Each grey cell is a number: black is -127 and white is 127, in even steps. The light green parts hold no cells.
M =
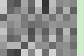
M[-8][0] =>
80
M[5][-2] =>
37
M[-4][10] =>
-31
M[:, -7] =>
[-22, -34, 29, -18, -49, -41, 64, 6]
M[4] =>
[67, -8, 11, 15, -49, 14, -33, 27, -32, 56, -31]
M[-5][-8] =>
-3
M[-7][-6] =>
47
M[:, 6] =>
[-77, -69, 25, -2, -33, -14, 17, -18]
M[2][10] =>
18
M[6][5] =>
13
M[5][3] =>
49
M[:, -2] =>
[18, 49, -8, 13, 56, 37, 16, 20]
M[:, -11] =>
[80, 73, -30, 37, 67, 42, 23, 5]
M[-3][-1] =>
-3
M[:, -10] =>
[-29, -25, 29, 8, -8, -28, 52, -52]
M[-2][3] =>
-40
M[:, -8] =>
[36, 27, -7, -3, 15, 49, -40, 79]
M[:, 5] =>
[78, 47, -6, -10, 14, 37, 13, 88]
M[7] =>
[5, -52, -65, 79, 6, 88, -18, 82, 1, 20, 5]
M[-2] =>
[23, 52, 52, -40, 64, 13, 17, -19, 12, 16, -16]

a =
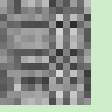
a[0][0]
38
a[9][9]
10
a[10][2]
24
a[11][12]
-44
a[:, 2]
[-45, -42, 28, -21, 14, 34, 19, -36, -28, -22, 24, 19, 67, 15, -13]
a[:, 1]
[-3, -9, 14, -27, 20, 2, 4, -18, 0, -8, 22, -19, -21, 18, 7]
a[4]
[-21, 20, 14, 32, 31, 37, 30, -27, 83, -18, 73, 10, -39]
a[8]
[26, 0, -28, 41, 56, 29, 55, -54, 15, -36, 41, -9, 42]
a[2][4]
11
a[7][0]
8
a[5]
[-26, 2, 34, 20, 14, 34, 8, -7, 62, -7, 49, 25, -40]
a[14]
[12, 7, -13, 43, 55, 38, 53, -49, 43, -33, 59, 0, 18]
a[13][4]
30
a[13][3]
31
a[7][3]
-38
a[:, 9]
[-41, -19, -6, 9, -18, -7, -17, 1, -36, 10, -5, 23, 17, -16, -33]
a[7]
[8, -18, -36, -38, -35, -49, -32, 5, -78, 1, -70, -32, 21]
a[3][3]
-48
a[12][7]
33
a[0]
[38, -3, -45, 39, 58, 22, 59, -60, -8, -41, 27, -18, 63]
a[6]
[-13, 4, 19, 31, 32, 39, 27, -24, 60, -17, 58, 17, -20]
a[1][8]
-42
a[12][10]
5
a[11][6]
-64
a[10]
[-38, 22, 24, 16, 7, 27, 8, -9, 86, -5, 64, 13, -67]
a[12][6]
-36
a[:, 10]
[27, -22, 59, -81, 73, 49, 58, -70, 41, -60, 64, -54, 5, 71, 59]
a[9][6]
-46

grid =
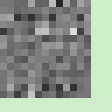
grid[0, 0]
-10
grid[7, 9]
-19
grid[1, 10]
-5
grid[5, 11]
-5
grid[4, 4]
-45
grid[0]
[-10, -9, -21, -23, 34, -29, -28, 60, -87, 34, -27, 33, 6]
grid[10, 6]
-16
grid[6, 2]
-12
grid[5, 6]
-52
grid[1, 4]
-11
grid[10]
[-11, 4, -22, -28, 22, 1, -16, -42, -11, -28, -31, -29, -15]
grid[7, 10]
18
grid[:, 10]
[-27, -5, -7, 9, 90, -35, 24, 18, -21, -27, -31, -18, -76, -21]
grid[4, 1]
-32
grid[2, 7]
-72
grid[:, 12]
[6, -6, 23, 10, 14, -37, -28, 3, -35, -23, -15, -5, -6, -8]
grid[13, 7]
-11
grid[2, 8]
2
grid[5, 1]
-13
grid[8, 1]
6
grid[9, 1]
-18
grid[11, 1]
14
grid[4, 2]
-4
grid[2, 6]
-11
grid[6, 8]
29
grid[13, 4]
67
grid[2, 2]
-72
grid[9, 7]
-4
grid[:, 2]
[-21, -25, -72, -6, -4, 16, -12, -3, -30, -10, -22, -1, -18, -64]
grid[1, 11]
2
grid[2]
[28, 38, -72, -42, -77, -35, -11, -72, 2, 12, -7, -63, 23]
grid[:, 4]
[34, -11, -77, -25, -45, 9, -40, -22, 6, -8, 22, 6, 37, 67]
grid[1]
[-2, -5, -25, -16, -11, -12, 3, -18, -5, -24, -5, 2, -6]
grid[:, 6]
[-28, 3, -11, 35, 63, -52, 23, 12, -3, -32, -16, -40, -75, -19]
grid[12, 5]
3

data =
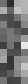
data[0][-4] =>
-16
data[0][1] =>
-82
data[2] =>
[-46, -51, -12, 22]
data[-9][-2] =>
-59
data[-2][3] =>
39
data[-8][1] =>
-9
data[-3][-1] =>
68
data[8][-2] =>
13
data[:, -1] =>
[51, 50, 22, 7, -49, 26, 103, -11, 22, 68, 39, 5]
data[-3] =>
[-63, -71, 16, 68]
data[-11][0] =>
45
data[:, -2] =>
[45, 67, -12, -59, -34, -13, -63, -51, 13, 16, 6, -57]
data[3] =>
[0, -52, -59, 7]
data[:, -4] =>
[-16, 45, -46, 0, -21, -28, -63, 26, 37, -63, -55, -12]

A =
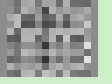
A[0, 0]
14
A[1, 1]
17
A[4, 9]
45
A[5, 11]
-38
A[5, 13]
11
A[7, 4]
46
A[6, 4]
15
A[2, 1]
42
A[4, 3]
50
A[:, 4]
[44, 33, -26, -44, 48, 53, 15, 46, 7, 27, 54]
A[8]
[13, -25, -15, 14, 7, -15, -76, 13, -15, 24, -16, -16, 99, 12]
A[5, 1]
-34
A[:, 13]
[12, 10, 12, 11, 13, 11, 11, 12, 12, 11, 11]
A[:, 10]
[-18, 21, 34, 11, 55, -32, -1, 27, -16, 45, -5]
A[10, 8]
-6
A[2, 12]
24
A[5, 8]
-33
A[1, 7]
47
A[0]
[14, 9, -14, 37, 44, -7, 37, 37, -20, 50, -18, -20, -23, 12]
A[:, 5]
[-7, 15, 29, 5, 52, -26, -2, 28, -15, 37, -4]
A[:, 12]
[-23, 41, 24, 71, 23, 30, 95, -15, 99, 14, -13]
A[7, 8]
26
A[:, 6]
[37, -57, -29, -52, -10, -1, -72, 11, -76, -16, 63]
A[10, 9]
59
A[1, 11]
26
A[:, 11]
[-20, 26, 45, 16, 57, -38, 2, 28, -16, 54, -12]
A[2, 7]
-23
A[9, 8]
50
